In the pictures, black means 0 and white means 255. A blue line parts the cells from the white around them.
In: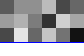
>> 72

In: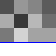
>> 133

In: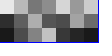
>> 153

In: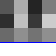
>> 36

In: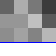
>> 120

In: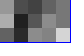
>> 98

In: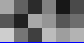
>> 23

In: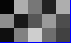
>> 34

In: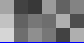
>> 98
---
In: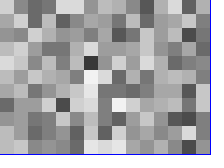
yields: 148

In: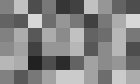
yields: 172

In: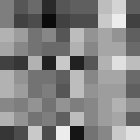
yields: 224

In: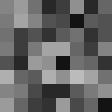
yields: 19

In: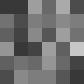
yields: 56

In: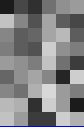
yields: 176

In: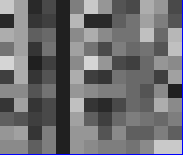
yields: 201
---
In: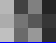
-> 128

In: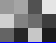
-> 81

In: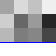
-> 194

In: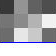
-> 97

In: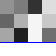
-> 50

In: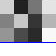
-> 118
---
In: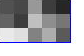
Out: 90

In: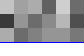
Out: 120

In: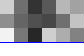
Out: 130

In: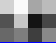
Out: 137

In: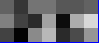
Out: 150

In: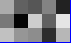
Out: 183

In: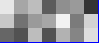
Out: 222

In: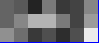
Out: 235

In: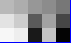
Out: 4
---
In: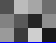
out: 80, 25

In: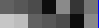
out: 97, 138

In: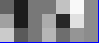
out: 99, 140

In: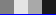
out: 128, 28

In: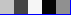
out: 197, 144

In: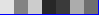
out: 227, 111

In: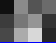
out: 16, 39
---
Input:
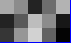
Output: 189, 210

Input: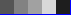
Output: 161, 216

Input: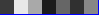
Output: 28, 232

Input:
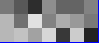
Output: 130, 225

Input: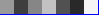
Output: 194, 245

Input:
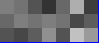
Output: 126, 193
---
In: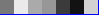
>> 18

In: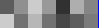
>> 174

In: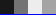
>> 237

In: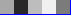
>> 240

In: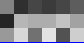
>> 70

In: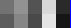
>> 216
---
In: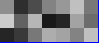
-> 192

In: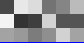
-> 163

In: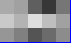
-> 140

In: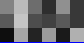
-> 176

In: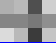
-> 197

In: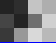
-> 185
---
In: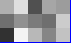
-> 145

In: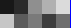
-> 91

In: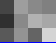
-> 137

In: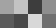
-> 73

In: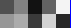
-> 171

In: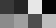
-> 159

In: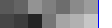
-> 60

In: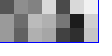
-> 109

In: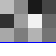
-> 159
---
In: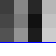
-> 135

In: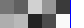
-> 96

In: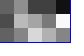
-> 143

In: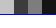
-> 60

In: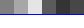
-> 167

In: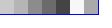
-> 181

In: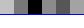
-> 120

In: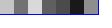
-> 114
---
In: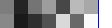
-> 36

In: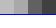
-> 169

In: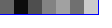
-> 12

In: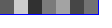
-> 204

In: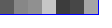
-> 135

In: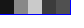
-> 136

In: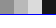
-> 185

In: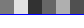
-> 226

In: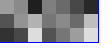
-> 138
